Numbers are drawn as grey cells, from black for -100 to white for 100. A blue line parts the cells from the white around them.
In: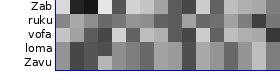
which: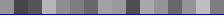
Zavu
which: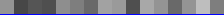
loma
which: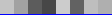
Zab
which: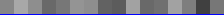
ruku

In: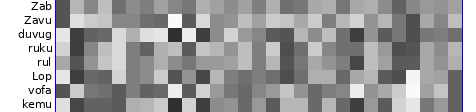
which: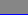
Zavu
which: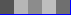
duvug

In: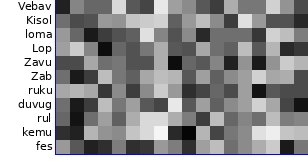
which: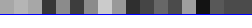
ruku
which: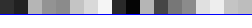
kemu
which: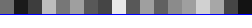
duvug
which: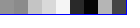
kemu
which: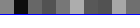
Lop
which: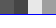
Vebav
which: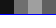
rul

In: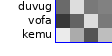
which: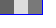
vofa
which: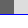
vofa
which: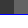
vofa
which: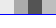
kemu
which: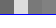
duvug

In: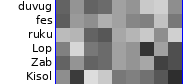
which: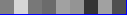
Lop
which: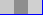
ruku
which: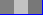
fes

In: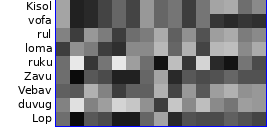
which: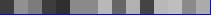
loma
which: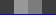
rul
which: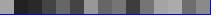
Kisol
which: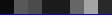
Lop
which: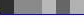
loma
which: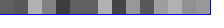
Vebav

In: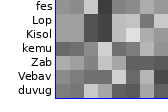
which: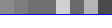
Vebav
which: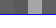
duvug
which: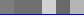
Vebav
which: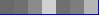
kemu
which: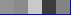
fes
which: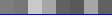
duvug

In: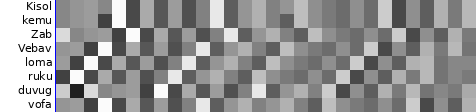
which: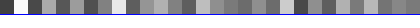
ruku
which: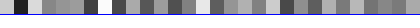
duvug
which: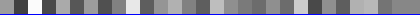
loma
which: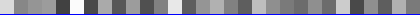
Zab

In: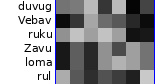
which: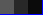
Vebav
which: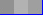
loma
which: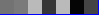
duvug
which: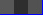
rul

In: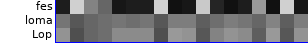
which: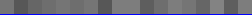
loma
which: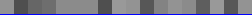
Lop
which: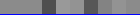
Lop

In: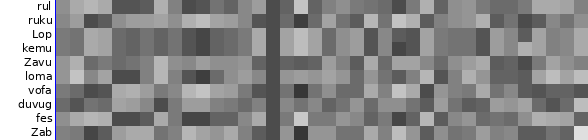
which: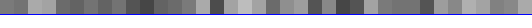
kemu
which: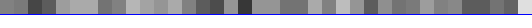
Zab

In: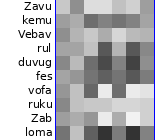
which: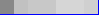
ruku
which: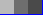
duvug
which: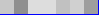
Zavu
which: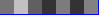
loma
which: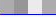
Zab

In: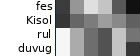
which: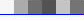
rul
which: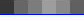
Kisol

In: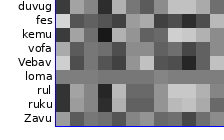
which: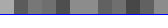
vofa
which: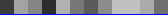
duvug
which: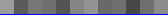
Zavu
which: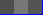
Vebav
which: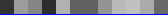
ruku
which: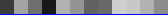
kemu

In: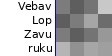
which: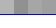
ruku
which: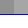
ruku
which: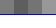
Zavu
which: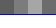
Lop
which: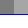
Lop
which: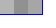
ruku
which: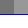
Zavu

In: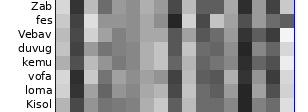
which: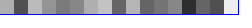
kemu
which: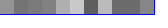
Kisol
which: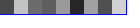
loma

